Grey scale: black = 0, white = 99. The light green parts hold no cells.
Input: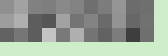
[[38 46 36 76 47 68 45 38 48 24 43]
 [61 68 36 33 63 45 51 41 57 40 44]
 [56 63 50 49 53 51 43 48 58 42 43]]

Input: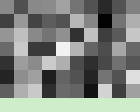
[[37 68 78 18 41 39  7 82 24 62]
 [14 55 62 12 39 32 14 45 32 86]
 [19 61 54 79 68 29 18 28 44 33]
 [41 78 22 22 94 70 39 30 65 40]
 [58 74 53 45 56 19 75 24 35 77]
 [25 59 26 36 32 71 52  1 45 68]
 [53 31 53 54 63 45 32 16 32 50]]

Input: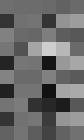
[[38 45 36 26 38 44]
 [20 44 46 23 58 61]
 [45 48 19 15 11 34]
 [13 45 45  7 64 66]
 [51 41 41 50 38 35]
 [14 46 45  8 59 65]
 [46 32 64 80 71 41]
 [50 41 40 49 36 34]
 [20 44 45 20 57 61]
 [43 42 42 41 38 41]]

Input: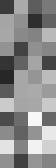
[[56 25 58 51]
 [88 51 94 81]
 [54 38 57 90]
 [29 42 96 40]
 [79 64 65 78]
 [35 65 66 60]
 [15 65 58 73]
 [20 38 64 26]
 [57 26 56 52]
 [65 53 51 72]
 [64 56 18 38]
 [23 66 36 47]]

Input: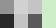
[[16 76 35]
 [57 81 76]]

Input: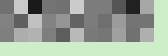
[[49 67 69 49 36 72 47 46 62 44 68]
 [50 37 75 51 58 38 48 43 60 45 45]
 [44 78 10 45 44 79 48 48 33 13 65]]

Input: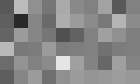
[[36 52 60 43 56 60 58 59 61 59]
 [42 57 50 54 89 62 51 40 62 51]
 [72 47 48 60 48 49 50 44 48 49]
 [39 60 52 46 31 38 50 62 56 49]
 [37 16 52 41 67 60 54 47 70 54]
 [34 73 56 46 66 53 50 63 34 50]]
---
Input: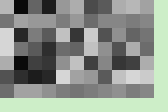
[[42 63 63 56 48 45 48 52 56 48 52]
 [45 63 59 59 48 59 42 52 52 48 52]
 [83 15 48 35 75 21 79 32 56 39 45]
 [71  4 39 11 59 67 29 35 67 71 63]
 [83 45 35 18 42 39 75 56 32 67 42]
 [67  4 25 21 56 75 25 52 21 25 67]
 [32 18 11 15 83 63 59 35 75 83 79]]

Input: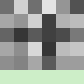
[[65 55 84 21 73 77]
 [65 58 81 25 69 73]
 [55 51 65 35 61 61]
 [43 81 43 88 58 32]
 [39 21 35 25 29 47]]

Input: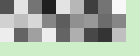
[[81 74 84 52 36 56 59 42 52]
 [92 39 62 92 39 68 28 20 74]
 [32 88 45 12 88 71 24 45 96]]

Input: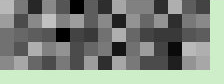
[[44 33 68 50 57 29 40 47  8 44 61 26  4 72 68]
 [61 29 53 75 50 61 36 53 12 57 40 57 18 47 53]
 [53 65 40 29 47 29 61 18 65 47 29 29 12 57 65]
 [44 40 36 33  0 26 22 44 68 40 26 22 22 33 36]
 [72 47 15 53 33  0 36 18 65 50 50 18 68 36 26]]

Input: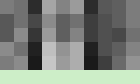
[[34 44 28 54 37 44 24 31 37 48]
 [34 54 21 60 37 51 24 31 28 44]
 [48 44 17 64 51 60 17 34 37 48]
 [54 44 13 74 57 67 13 31 37 51]
 [48 54 10 77 60 67 10 24 41 57]]

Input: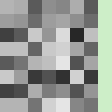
[[25 35 78 58 85 15 74]
 [35 45 70 74 89 32 64]
 [25 29 67 48 55 32 58]
 [70 70 45 81 89 52 45]
 [61 58 42 61 64 55 42]
 [74 74 39 78 81 64 39]
 [70 67 35 55 52 67 35]
 [78 61 22 32 19 81 22]]
